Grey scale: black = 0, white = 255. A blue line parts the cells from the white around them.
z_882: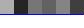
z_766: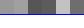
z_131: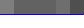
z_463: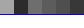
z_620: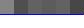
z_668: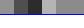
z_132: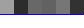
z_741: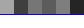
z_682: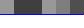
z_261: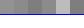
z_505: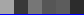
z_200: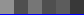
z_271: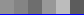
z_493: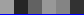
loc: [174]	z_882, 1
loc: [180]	z_668, 4
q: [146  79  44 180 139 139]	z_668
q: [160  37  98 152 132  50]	z_493
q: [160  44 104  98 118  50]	z_132
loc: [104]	z_132, 3

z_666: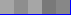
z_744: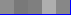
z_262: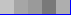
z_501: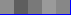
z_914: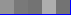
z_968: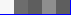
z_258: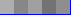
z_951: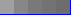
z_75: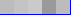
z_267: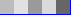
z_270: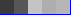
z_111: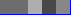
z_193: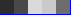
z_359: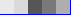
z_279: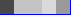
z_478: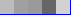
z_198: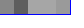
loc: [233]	z_359, 1
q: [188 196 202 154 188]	z_75
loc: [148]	z_914, 1
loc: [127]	z_744, 3
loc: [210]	z_478, 5
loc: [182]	z_270, 5

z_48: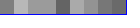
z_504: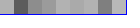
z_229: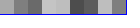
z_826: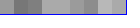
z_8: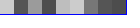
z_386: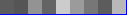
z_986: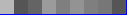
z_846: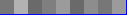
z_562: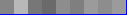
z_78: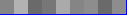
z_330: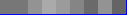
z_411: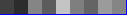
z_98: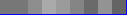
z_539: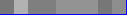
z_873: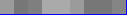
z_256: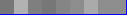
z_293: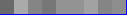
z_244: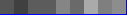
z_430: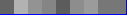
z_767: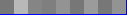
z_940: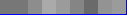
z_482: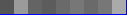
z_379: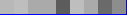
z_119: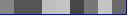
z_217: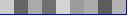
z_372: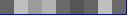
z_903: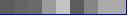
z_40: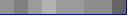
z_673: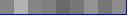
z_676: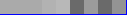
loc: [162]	z_293, 7
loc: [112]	z_217, 4

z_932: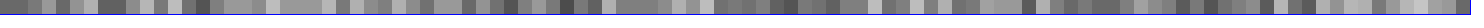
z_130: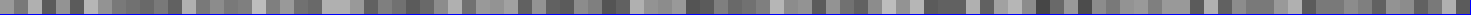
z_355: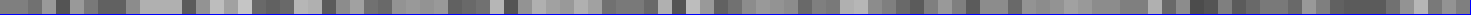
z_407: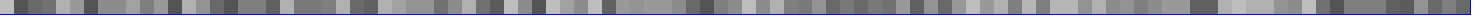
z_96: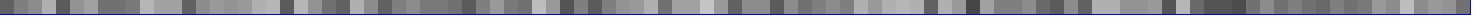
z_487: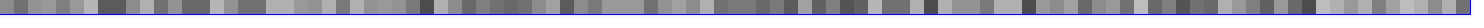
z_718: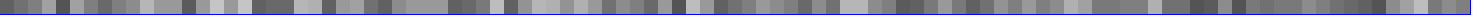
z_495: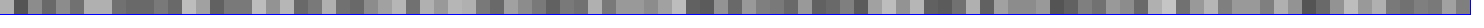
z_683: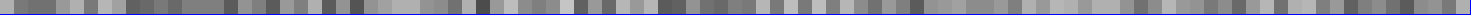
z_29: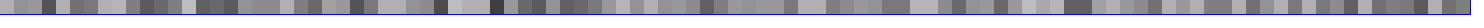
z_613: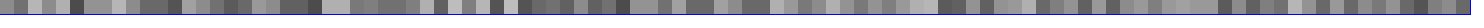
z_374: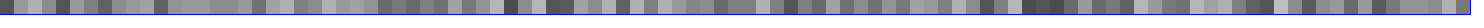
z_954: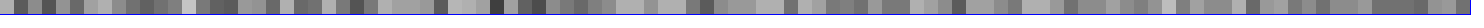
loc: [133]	z_374, 50
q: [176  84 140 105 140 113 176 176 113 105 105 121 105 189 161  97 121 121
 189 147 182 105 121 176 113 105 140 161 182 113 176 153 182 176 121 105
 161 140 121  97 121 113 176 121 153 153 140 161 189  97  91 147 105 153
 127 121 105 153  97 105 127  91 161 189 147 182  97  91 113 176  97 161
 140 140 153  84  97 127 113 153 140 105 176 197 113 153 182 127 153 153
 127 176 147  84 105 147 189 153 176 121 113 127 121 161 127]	z_495
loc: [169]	z_29, 75

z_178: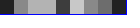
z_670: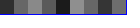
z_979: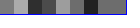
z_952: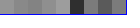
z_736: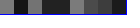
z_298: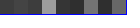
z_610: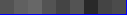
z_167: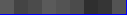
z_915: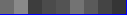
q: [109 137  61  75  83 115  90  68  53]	z_915
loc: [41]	z_610, 7
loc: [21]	z_736, 2
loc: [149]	z_952, 1
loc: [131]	z_952, 3
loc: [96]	z_610, 2

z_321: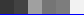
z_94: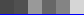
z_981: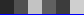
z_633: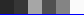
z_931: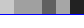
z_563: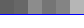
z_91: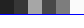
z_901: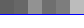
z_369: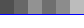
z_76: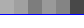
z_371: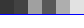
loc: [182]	z_563, 6
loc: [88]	z_371, 4

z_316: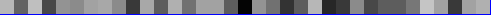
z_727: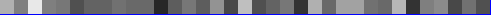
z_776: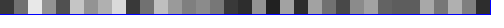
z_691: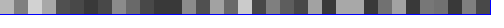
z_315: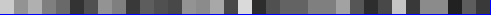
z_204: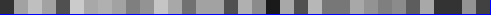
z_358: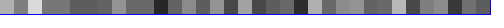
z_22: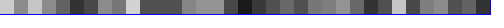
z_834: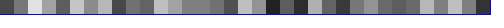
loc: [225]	z_834, 3
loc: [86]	z_315, 26
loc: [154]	z_776, 13
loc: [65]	z_204, 35
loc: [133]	z_22, 14

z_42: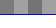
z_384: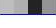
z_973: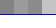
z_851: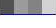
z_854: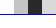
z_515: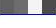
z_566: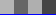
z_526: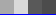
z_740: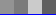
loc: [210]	z_851, 4
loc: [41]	z_854, 3

